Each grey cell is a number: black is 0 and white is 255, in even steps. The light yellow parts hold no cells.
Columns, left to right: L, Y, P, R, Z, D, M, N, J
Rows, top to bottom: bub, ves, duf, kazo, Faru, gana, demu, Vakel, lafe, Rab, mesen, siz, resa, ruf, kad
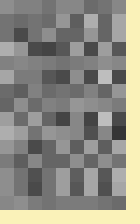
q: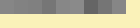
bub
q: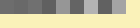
ves
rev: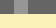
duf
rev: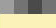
ruf

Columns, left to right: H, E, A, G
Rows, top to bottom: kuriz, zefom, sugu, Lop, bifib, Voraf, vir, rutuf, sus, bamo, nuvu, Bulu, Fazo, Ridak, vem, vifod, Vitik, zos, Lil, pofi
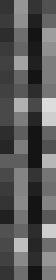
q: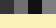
pofi
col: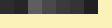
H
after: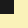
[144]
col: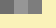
G
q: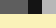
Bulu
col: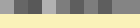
E

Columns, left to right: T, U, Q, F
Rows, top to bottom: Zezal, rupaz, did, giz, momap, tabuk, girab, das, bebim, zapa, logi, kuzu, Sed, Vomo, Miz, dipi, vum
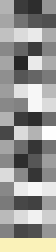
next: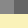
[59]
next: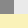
[247]
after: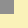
[86]
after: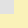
[247]

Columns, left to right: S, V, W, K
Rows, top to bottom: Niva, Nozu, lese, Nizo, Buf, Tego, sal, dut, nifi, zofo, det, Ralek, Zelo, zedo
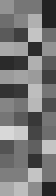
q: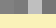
Zelo
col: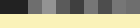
K

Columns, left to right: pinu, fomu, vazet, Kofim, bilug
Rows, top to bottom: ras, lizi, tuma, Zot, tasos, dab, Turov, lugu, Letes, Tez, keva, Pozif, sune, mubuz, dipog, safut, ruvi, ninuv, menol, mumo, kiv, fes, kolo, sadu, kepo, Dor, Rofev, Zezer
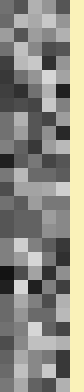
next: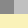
[192]
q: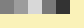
menol
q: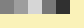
menol
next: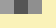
[40]

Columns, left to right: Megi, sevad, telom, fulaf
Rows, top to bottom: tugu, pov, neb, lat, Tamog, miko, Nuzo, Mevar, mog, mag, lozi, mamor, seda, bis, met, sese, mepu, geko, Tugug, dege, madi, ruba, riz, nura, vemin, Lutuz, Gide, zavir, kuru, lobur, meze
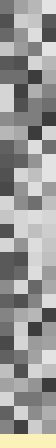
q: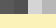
Tamog
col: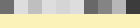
telom
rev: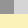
geko
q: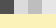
seda
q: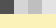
seda

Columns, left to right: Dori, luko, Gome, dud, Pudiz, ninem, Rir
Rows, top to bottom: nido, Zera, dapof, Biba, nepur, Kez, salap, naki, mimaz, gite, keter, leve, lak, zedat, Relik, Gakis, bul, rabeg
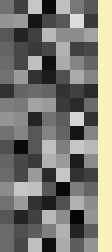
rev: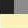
mimaz
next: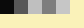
[184]
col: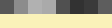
Pudiz
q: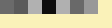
rabeg
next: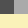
[132]

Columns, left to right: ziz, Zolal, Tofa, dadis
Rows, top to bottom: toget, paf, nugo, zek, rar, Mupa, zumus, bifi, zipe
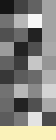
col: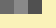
Tofa
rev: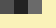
bifi
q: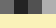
bifi
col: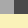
dadis

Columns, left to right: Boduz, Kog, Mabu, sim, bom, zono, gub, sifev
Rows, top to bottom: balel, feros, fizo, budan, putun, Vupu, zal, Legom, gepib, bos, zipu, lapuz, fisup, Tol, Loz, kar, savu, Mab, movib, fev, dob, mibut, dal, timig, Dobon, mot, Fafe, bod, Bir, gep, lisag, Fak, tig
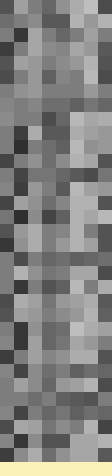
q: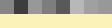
Tol
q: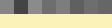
Fafe

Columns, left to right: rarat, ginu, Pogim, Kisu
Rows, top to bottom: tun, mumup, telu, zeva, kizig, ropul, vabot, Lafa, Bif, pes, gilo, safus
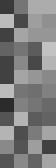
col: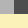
ginu
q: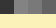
Lafa
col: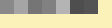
ginu
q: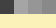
ropul
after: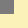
[165]
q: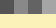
safus
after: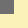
[129]

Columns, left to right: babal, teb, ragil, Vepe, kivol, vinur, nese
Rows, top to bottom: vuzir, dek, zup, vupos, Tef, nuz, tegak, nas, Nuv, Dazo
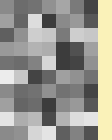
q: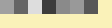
dek
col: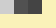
vinur

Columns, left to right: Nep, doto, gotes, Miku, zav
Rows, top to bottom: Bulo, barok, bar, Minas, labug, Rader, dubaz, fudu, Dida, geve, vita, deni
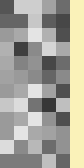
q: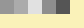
Dida
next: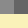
[138]
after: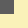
[71]
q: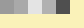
bar
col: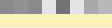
gotes

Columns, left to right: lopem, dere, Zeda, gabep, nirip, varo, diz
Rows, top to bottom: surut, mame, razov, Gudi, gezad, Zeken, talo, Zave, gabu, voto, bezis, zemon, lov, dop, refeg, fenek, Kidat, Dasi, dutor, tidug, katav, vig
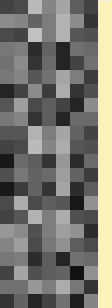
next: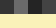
[113]
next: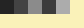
[52]

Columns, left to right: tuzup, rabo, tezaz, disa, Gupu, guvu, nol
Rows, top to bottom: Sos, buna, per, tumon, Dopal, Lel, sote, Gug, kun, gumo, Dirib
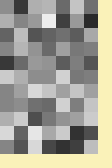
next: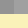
[203]
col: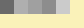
rabo

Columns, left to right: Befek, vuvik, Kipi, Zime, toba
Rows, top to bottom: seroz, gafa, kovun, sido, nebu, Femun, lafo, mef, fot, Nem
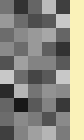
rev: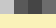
Femun
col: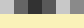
toba
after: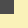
[89]
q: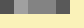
nebu
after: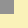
[138]
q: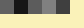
mef

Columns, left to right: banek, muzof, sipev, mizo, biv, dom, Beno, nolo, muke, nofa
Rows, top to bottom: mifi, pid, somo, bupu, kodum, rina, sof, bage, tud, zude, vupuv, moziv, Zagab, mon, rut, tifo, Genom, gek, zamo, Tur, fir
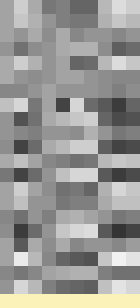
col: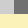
dom
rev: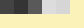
Genom
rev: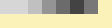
Zagab
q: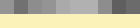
bupu

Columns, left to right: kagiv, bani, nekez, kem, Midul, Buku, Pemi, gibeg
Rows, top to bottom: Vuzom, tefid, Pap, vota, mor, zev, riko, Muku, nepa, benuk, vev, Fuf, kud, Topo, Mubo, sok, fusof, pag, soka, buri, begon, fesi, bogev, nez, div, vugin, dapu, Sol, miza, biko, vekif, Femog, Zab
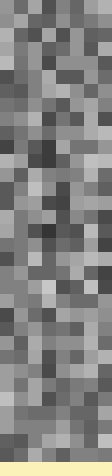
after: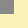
[116]
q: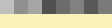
miza
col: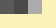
nekez
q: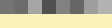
vugin
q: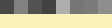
vev
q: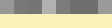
fesi

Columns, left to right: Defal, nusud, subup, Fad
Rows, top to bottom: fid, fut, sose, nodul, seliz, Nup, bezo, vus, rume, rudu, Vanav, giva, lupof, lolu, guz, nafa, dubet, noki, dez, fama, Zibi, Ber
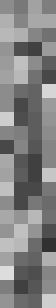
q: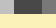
lolu
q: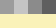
seliz
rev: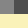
fama

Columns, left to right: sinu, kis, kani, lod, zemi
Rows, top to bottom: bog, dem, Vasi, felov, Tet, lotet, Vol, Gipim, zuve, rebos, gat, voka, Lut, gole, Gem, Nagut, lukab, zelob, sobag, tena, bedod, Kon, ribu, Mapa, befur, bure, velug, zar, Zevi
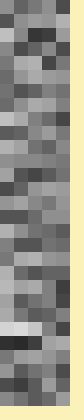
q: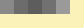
Zevi
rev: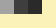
befur
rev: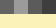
zar
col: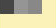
kani

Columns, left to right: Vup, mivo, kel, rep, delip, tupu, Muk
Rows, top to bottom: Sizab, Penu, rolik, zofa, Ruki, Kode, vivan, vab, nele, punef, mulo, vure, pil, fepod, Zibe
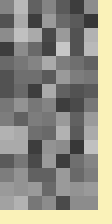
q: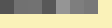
Kode
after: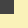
[199]
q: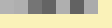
punef
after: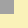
[178]
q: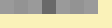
fepod
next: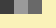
[90]

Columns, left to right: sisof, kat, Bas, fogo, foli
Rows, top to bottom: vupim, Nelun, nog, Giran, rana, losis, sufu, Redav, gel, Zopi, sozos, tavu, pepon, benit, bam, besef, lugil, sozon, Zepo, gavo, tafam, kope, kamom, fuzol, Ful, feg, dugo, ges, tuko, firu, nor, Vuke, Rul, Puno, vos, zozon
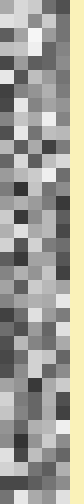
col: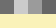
fogo
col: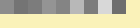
foli
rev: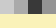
ges
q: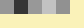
Vuke
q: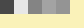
Redav
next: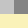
[102]
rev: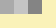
gel

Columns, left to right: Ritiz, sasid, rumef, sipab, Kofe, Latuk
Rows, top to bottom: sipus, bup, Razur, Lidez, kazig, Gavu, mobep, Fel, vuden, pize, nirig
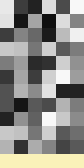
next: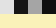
[220]
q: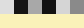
bup
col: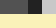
Ritiz
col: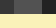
Ritiz

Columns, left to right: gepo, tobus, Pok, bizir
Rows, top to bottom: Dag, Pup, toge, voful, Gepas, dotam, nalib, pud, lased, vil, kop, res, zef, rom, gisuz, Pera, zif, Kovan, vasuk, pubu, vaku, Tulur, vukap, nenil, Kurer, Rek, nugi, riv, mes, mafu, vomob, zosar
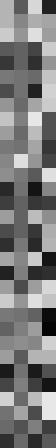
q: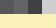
voful
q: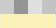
Tulur
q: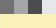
mafu

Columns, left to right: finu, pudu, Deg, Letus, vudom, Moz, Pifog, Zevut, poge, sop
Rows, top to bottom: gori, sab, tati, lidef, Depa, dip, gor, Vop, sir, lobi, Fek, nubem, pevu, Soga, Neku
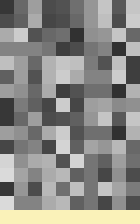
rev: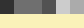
lobi
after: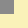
[144]
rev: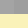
Vop
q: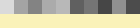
pevu
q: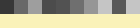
gori
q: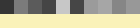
Vop
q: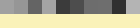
gor

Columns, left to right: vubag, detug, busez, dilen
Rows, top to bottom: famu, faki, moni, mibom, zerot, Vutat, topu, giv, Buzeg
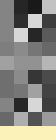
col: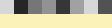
busez
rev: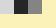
giv

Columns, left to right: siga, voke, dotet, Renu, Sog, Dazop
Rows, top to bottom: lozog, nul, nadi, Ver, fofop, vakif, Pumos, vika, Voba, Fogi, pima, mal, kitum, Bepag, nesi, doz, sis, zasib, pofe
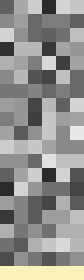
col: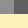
siga
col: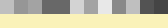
Dazop
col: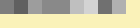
Sog
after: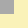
[205]
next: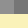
[83]
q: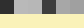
Ver
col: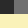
Renu

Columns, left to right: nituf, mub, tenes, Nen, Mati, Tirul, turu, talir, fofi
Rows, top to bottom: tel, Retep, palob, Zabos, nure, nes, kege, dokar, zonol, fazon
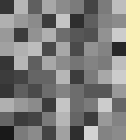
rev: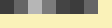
zonol
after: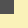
[146]
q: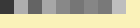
nure
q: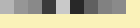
Retep
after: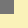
[131]
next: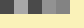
[39]
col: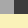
Nen

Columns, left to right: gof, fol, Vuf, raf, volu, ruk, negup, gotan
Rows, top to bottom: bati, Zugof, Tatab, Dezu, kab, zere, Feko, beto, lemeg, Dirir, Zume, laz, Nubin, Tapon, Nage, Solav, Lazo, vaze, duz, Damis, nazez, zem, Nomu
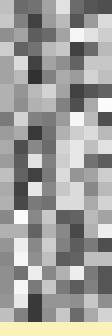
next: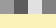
[205]
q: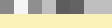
duz
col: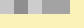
gof

